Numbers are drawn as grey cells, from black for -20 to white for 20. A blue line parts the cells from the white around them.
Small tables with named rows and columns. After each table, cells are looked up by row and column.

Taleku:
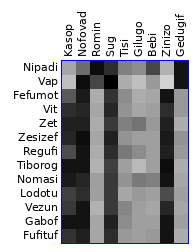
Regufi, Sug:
-13
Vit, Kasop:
-13
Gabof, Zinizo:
-17
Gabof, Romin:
6
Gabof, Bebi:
5
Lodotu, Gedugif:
5
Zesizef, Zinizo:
-16
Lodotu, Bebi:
5
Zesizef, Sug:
-15
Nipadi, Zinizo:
8
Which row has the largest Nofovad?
Nipadi

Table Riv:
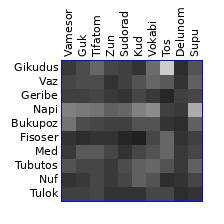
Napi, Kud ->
0
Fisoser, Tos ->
-4
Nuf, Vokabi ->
-7
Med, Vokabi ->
-7
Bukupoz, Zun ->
-10
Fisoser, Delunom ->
-12
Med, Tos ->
-4
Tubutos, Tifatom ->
-9
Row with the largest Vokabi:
Napi

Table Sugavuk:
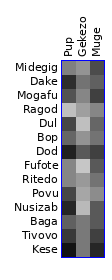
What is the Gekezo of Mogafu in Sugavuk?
1
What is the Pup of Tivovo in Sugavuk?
-11
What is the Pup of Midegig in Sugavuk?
0
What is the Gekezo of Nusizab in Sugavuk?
9
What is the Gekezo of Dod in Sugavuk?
-6
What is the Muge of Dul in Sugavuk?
-4
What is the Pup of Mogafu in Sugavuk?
-7
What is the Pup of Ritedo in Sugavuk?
1
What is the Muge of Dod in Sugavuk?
-10
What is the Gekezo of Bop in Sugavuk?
3
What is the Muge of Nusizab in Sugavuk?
-6
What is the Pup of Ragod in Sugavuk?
10
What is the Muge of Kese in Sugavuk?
-14
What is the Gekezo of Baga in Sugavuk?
-1
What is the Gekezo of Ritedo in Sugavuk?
4
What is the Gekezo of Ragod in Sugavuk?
5
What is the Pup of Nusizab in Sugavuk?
-14
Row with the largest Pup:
Ragod

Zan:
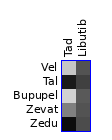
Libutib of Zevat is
-7
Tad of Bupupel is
13
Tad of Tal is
-16
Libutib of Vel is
-7
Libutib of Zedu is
-8
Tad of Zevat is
0
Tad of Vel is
11
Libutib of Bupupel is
-6
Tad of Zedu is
-18
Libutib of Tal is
-10
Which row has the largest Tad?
Bupupel

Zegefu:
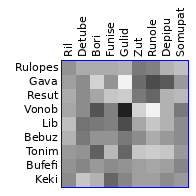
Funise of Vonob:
0
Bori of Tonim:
-5
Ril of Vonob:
6
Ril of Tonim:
4
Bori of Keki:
8
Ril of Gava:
5
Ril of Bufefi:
3
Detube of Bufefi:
1
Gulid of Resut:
12
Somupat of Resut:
9
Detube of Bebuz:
-1
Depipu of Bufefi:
5
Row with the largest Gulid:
Gava

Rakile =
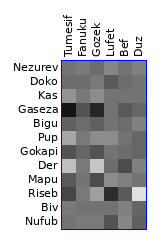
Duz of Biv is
-4
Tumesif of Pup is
6
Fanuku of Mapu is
-2
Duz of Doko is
-2
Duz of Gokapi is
-4
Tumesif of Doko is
-3
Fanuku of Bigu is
-3
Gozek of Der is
11
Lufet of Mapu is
2
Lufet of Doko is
-6
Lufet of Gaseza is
-2
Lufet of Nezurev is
1
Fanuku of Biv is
-2
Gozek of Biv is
-2
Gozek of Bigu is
-5
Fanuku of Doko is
-3
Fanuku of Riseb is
-1
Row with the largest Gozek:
Der

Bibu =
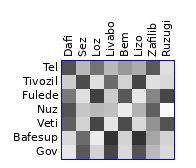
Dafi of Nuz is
-7
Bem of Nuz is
17
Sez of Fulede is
15
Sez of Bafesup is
-3
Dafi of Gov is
16
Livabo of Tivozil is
-3

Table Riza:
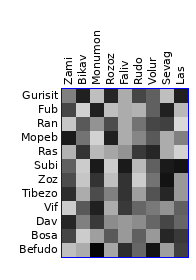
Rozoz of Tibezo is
0
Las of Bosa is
-11
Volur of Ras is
-14
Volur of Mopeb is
-6
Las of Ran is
14
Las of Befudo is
-10
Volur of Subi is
-5
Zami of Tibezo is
-13
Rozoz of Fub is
10
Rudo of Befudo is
-4
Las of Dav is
-4
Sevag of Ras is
7
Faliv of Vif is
-11
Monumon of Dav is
-11
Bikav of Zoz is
11
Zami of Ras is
8
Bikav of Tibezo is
7
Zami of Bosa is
-9
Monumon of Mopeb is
13

